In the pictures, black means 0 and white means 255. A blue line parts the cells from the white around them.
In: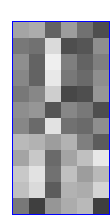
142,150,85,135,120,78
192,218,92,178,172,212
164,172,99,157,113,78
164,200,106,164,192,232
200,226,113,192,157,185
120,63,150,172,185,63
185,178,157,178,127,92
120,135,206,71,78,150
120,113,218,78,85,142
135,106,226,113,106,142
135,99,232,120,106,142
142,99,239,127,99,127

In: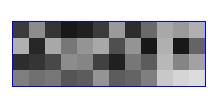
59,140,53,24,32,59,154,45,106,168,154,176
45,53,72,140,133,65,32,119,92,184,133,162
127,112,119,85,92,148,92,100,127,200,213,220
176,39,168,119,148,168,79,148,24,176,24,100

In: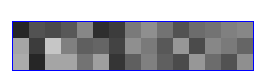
38,82,75,88,135,46,60,122,143,115,82,108,115,128,135
171,38,165,165,115,159,53,95,128,95,75,151,108,82,143
165,60,198,128,95,101,67,143,122,88,151,75,135,122,101

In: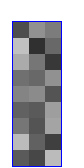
171,118,56
187,97,63
132,139,84
193,48,104
77,145,124
112,104,145
97,90,158
118,84,164
90,71,187

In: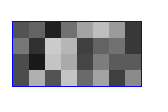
83,99,32,113,163,190,155,56
76,176,83,196,106,163,63,139
76,25,196,170,69,125,91,91
119,48,203,182,63,99,113,56

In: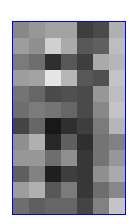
68,102,24,47,62,123,182
95,129,31,62,55,143,170
143,176,39,95,47,116,129
123,110,47,87,62,170,182
116,102,74,80,74,151,189
157,176,87,123,55,110,136
110,95,102,102,68,129,196
151,151,110,143,55,116,151
110,123,116,102,74,136,196
136,151,163,163,62,74,176
157,143,208,170,87,95,189
157,163,229,182,87,80,196

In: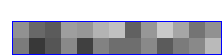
123,56,85,137,64,130,110,110,137,91,123,137,186
145,104,91,158,151,179,193,97,151,201,166,116,145
